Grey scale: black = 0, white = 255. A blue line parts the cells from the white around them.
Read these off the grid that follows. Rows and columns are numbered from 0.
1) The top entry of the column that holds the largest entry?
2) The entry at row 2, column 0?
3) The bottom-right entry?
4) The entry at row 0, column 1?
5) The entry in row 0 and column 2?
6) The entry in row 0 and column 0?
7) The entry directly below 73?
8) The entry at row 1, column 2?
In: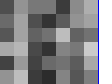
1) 174
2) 86
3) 126
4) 147
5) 120
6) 79
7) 66
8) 79

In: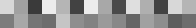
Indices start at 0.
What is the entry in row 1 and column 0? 124
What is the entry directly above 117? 58
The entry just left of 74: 168
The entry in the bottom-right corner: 109
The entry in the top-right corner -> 181
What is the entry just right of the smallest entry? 236
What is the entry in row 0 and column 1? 161
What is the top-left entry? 216
